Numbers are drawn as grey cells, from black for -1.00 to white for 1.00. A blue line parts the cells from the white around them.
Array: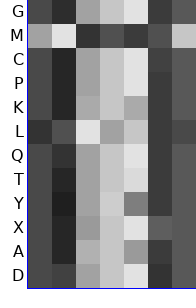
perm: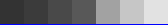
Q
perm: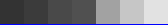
L
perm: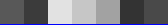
Q
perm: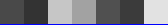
L

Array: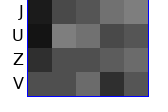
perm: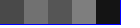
U
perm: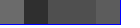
Z
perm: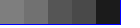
J
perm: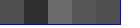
V
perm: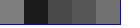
J
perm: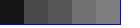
U

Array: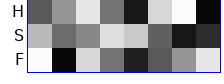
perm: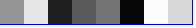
F
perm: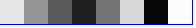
F
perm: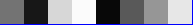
H
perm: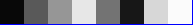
H

